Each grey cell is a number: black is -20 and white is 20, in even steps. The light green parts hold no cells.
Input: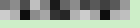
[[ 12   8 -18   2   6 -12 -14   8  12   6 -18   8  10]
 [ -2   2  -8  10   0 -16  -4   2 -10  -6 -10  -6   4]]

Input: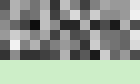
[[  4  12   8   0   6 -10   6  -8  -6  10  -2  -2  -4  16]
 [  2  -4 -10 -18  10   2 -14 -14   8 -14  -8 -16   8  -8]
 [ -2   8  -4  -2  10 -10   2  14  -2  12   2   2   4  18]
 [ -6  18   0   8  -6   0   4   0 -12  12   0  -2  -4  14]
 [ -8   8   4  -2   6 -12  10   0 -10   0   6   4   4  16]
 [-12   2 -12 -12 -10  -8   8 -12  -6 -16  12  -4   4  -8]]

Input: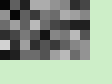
[[ 13 -13   5 -13  -7 -11  -5   1   3]
 [  3 -19  -5 -11  -1  -3   7   5   1]
 [ -3   5  -5   9  -3  -9 -11 -15 -15]
 [-13  -9  -1  -7 -17   1  -1   9  -7]
 [-17 -15  -3  -3  -7   5   9  -3   3]
 [-19  -5 -15   7   7   3   1 -13  -9]]

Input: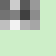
[[ 10  18   8   6]
 [ -2   0 -10   2]
 [ -4  12  -6   4]]

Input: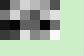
[[ -1  13   1  -7   9  15]
 [-11  -9  15   1   5  19]
 [-15   3  13   9   5  -7]
 [-17 -19  -5  -5 -19  -3]]

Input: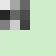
[[ 16   6  -4]
 [  0  12 -10]
 [-14  -4  -8]]

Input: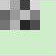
[[ 12   6 -10  14]
 [ -2   8 -14  -8]
 [ -4   4  10   0]]

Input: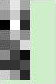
[[ 12   4 -14]
 [  8  16   6]
 [  4  12  -6]
 [  2 -10 -18]
 [ -2  10   2]
 [ -6  -4  14]
 [-12 -12  -8]
 [-20  20 -14]]

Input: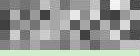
[[  0   4   2   6   2   2  -2   6   2  -4   2   2  10  10]
 [ -2   0  -2   0  10   6  -2   4   4  10  -6  18  12  -8]
 [ -4  12  -2   8  12   8   0   8 -10   2   4  14  -4  -8]
 [ -8   8  -6   4 -10   6   8  16   2  14  -8 -10   4  10]
 [-10   0   4  -2   8   6  10  -6   6  -6   8  -4  14  -6]]
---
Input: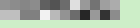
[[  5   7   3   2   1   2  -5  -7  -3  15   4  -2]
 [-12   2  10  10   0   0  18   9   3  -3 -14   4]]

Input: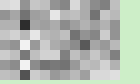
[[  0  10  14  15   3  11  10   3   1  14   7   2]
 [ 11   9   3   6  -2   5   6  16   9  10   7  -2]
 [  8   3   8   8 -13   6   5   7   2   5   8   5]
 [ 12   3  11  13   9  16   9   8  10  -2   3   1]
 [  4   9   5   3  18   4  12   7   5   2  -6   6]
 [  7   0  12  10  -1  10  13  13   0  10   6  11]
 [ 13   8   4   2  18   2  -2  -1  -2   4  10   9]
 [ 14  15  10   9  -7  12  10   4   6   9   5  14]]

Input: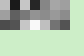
[[  6   5  10 -16  11 -14   1]
 [  4   2   5  -5  -1   3   2]
 [ -2  -7  -8  -7  11  19  10]]

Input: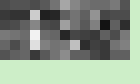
[[ -1  -7  -8  -7  -7  -8  -6  -2   6   1  -2  -3  -3]
 [ -8  -8 -11 -12 -12  12 -15 -14  -5  -2  -5   3  -9]
 [ -5 -13  -9  -8  -5   1  -8  -9   5  -2  -6   0 -17]
 [ -8  -1  -1  -2  -3  18  -3  -4 -14  -9 -10 -11  -5]
 [ -2   0  -4  -8  -4  15   0  -2  -1  10 -13 -10 -11]
 [ -5  -5  -7  -5  -4 -11  -6  -2   2  -5  -5  -9 -11]]

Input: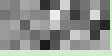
[[  5  -3   2   0   6   5 -13  -6  13  -6  -2]
 [ 14  -5  -2   0   3   1   1  17   2 -11  -3]
 [ -9 -14   4   6  -5   7   5  11   0  -1  -2]
 [-11   8   4   3   1  -3   0  -8  -4  12   8]
 [  5   7   2  -2   7   0 -16  -7   9   2   3]]

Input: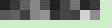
[[-14 -11 -15 -11  -5   1  -8 -15  -9  -2]
 [ 13   2  -6  -5 -10   1   3 -12  -9 -10]]

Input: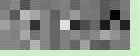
[[ -4  -1  -1   1  -7  -1  -2  -1   0  -4  -1  -2  -6]
 [-19  -2   1  -6   9   6   1  -5   0   4  -1  -1  -6]
 [ -1 -15   5   1   3 -12   1  -4  15 -14  -8  -4 -16]
 [  3  -1   1   0   6  -2   1  -4   0   2  -1   1   6]
 [ -1  -1   1   1  -1   8   1  -4   0  -4   5  -5  -6]]

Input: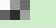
[[  4  -3  19]
 [-13   5  -5]]
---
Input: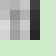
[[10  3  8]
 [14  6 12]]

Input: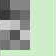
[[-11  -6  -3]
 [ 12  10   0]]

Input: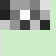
[[-15  -2  19]
 [ 11   3 -11]]

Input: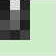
[[-14  -2 -11]
 [ -8  -5 -15]]

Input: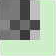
[[ -1  -1 -10]
 [  1  -8  -3]]

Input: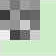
[[-11   4  -5]
 [  4   3  12]]

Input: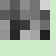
[[ -6  -8  -1]
 [  4 -13 -11]]
